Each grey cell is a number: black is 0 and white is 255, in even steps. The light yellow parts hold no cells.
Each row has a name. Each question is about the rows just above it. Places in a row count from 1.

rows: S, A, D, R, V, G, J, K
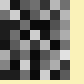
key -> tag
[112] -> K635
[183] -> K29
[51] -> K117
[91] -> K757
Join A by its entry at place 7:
K29
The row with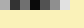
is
G
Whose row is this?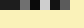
K
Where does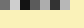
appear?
A

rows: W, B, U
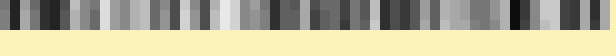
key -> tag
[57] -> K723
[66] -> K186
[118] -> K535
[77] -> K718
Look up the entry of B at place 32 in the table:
K186
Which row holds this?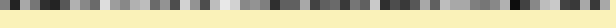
U
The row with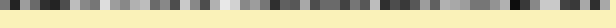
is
W

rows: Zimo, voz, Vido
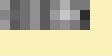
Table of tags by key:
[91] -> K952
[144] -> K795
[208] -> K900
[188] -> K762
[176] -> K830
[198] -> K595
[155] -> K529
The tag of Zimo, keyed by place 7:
K830
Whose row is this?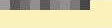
Vido
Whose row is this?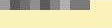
Zimo
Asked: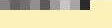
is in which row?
voz

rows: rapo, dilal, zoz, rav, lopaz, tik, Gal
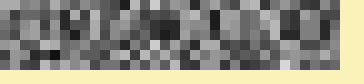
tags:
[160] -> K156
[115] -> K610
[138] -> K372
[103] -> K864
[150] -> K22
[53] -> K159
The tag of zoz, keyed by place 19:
K22
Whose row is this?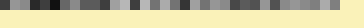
tik
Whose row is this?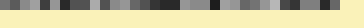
zoz
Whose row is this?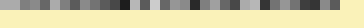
rapo

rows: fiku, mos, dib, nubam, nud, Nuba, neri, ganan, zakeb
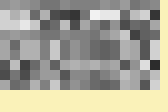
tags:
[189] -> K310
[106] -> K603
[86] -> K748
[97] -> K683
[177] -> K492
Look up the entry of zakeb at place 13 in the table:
K492
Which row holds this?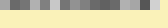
zakeb
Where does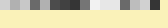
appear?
mos
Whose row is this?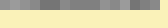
fiku
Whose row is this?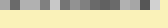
nud
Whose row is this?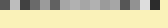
neri

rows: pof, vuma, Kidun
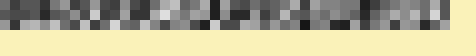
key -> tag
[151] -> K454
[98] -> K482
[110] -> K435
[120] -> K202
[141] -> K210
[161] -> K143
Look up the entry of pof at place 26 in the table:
K435
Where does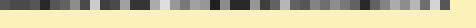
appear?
vuma
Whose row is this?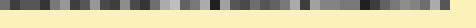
pof

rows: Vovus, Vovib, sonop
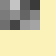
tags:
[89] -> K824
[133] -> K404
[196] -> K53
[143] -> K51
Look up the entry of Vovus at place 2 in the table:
K53
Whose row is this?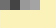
sonop
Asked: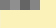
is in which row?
Vovib
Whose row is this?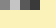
Vovus

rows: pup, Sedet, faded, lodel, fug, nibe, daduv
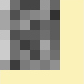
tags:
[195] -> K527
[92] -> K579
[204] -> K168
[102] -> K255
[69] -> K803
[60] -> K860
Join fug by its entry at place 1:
K168
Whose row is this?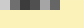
fug
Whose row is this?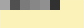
Sedet
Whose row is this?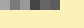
faded

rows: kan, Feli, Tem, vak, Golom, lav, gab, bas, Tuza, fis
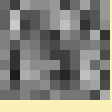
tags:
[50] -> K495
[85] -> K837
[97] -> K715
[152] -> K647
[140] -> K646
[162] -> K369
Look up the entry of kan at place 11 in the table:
K647
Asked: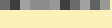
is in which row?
kan
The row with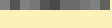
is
Golom
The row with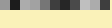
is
bas
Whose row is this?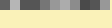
Feli

